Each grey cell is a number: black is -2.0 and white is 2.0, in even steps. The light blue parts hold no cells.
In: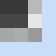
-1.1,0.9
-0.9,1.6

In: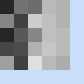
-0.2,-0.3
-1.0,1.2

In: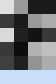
0.4,-1.6
-1.6,0.4

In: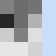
-0.3,-0.2
-0.3,0.8

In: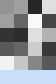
0.5,-1.4
-0.4,1.9

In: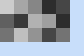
0.6,0.1
-1.1,0.8

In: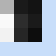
-1.6,-1.7
-1.3,-1.6

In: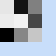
-1.7,0.0
1.8,-0.9
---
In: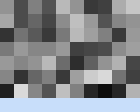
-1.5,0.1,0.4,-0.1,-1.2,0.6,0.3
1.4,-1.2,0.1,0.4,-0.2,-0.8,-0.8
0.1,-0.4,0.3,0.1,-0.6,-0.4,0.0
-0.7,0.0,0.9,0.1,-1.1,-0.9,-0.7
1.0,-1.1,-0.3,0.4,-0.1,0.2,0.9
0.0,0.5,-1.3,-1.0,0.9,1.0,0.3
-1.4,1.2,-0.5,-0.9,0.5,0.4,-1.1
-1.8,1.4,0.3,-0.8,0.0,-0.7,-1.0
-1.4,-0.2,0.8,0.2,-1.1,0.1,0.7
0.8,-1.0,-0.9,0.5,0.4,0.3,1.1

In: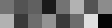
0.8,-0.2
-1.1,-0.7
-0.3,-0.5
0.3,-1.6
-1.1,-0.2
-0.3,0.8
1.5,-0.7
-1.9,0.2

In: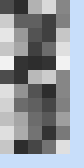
1.1,1.5,1.0,1.3,1.5,-0.8,1.8,1.1,1.6,1.2,-0.8
-1.3,0.7,0.6,-0.3,0.3,-1.2,-1.2,0.6,0.4,-0.5,-1.3
-0.9,-0.2,-0.3,-0.5,-0.7,0.9,-1.3,-1.0,-0.7,-0.5,0.8
-0.2,-1.2,-0.6,-0.9,-1.3,1.2,-1.2,-0.3,-1.0,-1.0,1.4
1.5,-0.1,0.5,0.0,0.1,0.1,1.8,1.5,1.1,0.0,0.1

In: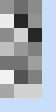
0.6,1.8,-0.2,1.0,0.2,1.7,0.3
1.3,-0.7,-0.2,0.4,1.3,-1.4,-0.3
1.3,0.0,0.5,0.0,-1.4,0.3,0.2

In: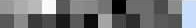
-0.6,0.4
0.2,0.7
-1.1,0.9
-0.8,1.9
-1.6,-0.6
-0.6,0.2
-1.8,0.1
0.6,-0.2
-0.9,-2.0
-1.3,-0.3
-0.3,-0.3
-0.6,-0.8
-0.7,0.2

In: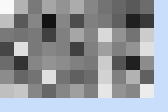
1.0,0.2,-0.3,-0.9,-0.1,1.0,1.9
1.1,-0.4,-1.2,1.5,-0.2,-0.6,0.8
0.1,-0.2,0.1,-0.1,-0.1,0.1,-0.1
-0.4,1.5,0.3,0.1,-1.0,-1.7,0.6
0.1,-0.2,0.2,0.0,0.0,0.1,0.3
0.5,-0.5,0.0,-1.0,0.6,-0.8,0.7
0.0,-0.3,-0.1,0.0,0.1,0.0,0.1
1.6,1.3,1.2,0.5,1.4,-0.1,-0.2
0.3,0.0,-0.7,0.0,0.3,-0.5,-0.4
0.1,0.8,-1.5,0.3,-0.2,-1.5,-0.6
1.7,-0.5,0.2,1.5,1.2,-1.1,-0.3

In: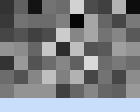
-0.1,-0.3,-1.2,0.3,-0.9,-1.1,-1.2
0.3,-0.7,0.4,0.2,-0.7,-0.2,-0.5
0.3,0.1,-0.7,-0.4,-1.0,-0.3,-1.7
0.3,1.0,-0.3,1.1,-0.8,-0.3,-0.2
-1.0,0.0,0.1,-1.3,1.2,0.0,-0.3
-0.4,0.8,-0.5,1.0,0.1,-1.9,1.3
0.1,-0.9,1.4,-0.7,0.6,0.6,-0.8
-0.4,-0.2,-0.3,-0.6,-0.2,-0.4,-1.0
-0.5,-0.9,-0.1,0.5,0.1,-0.9,0.8
0.4,0.2,-0.3,0.3,-0.6,-0.1,-1.8

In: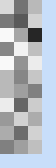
0.0,0.7,0.4,1.7,0.9,0.9,1.9,0.1,1.9,-0.1,1.4
0.5,-0.3,1.3,-0.4,0.5,0.1,0.3,1.8,0.6,-0.6,-0.2
1.0,1.3,0.7,1.2,0.0,1.1,1.7,1.0,-1.4,1.3,0.9
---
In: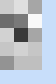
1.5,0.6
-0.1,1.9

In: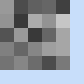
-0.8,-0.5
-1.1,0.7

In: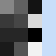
-0.5,-1.7
-0.9,1.4

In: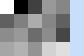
-2.0,-1.0
0.0,0.7

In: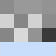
0.4,0.4
0.1,1.3

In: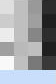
1.0,0.4
1.0,0.5
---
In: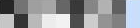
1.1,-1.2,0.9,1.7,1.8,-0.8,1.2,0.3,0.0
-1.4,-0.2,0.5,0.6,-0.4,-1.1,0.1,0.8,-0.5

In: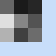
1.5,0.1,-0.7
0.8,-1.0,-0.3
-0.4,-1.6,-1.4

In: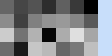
1.2,-0.2,0.8,-1.9,0.7,1.5,0.6
0.2,-1.0,0.0,0.3,0.4,0.1,-0.6
-0.3,-1.6,1.1,0.9,-0.4,-0.1,1.0
-0.4,-0.9,-0.7,-1.3,-0.5,-1.1,-2.0

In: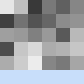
1.6,1.0,-1.1,-0.1,-0.5,0.1
0.7,1.2,1.7,0.1,-0.1,0.6
0.5,0.4,0.0,0.4,-0.6,0.9
-0.8,1.1,1.4,0.7,0.8,1.1
-1.0,-0.2,-0.7,-0.4,0.2,0.3

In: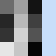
1.6,1.1,-1.9
-0.3,0.5,-1.7
-1.2,1.3,-0.7
-1.4,0.9,-1.0

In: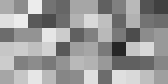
1.5,1.7,-0.6,-0.8,-0.3,0.8,1.4,1.0,-0.4,0.8,-0.2,-0.3
1.2,0.0,0.2,-0.1,0.3,0.9,0.8,0.4,-0.5,-0.5,-0.4,0.1
1.1,1.2,1.0,1.3,-0.6,0.5,0.6,-0.1,-1.4,1.1,1.4,0.4
0.7,0.2,1.7,-0.2,-0.4,0.6,0.6,-0.5,0.0,0.9,-0.7,-1.0
0.6,1.1,1.6,0.9,0.1,0.2,1.5,-0.3,1.5,1.4,1.0,0.5
-0.3,0.3,0.3,1.6,1.2,-0.5,0.0,0.9,-0.1,-0.8,0.2,0.4

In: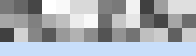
0.6,0.5,0.0,0.7,1.0,1.7,1.9,-0.3,1.1,1.6,-0.4,-0.9,0.6,-0.3
-0.1,-0.4,-0.9,2.0,1.9,1.4,1.4,0.0,-0.1,1.8,-1.0,0.5,1.5,1.5
-1.0,1.3,0.1,-0.6,0.4,0.8,0.2,-0.7,0.3,-0.2,1.0,1.2,-0.5,1.2

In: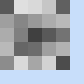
0.9,-0.4,-0.3,0.5,0.8
0.7,0.0,-1.0,-0.6,-0.2
0.5,0.1,0.4,0.7,0.9
0.2,1.4,0.6,1.3,-0.8
-0.6,1.5,1.4,1.1,-0.5
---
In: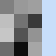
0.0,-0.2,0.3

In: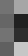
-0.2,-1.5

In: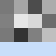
-0.1,1.6,0.0

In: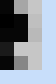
-1.9,-1.9,0.9

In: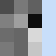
-0.8,0.5,1.4

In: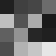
-1.5,-0.7,-1.4,1.6
